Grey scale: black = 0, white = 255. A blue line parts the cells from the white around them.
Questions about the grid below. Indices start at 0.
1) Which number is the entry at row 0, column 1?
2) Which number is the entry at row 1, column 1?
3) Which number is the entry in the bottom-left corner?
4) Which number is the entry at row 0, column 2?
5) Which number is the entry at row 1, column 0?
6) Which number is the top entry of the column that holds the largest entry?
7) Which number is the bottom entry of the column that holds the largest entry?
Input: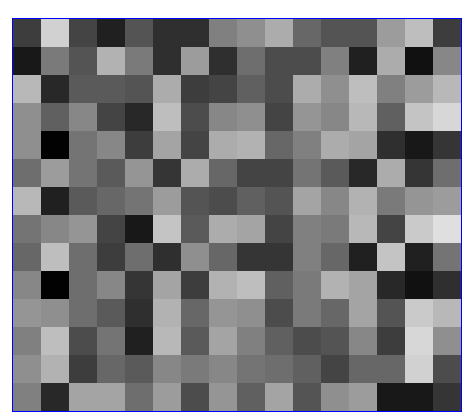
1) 209
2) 122
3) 128
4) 68
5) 24
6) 61
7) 53
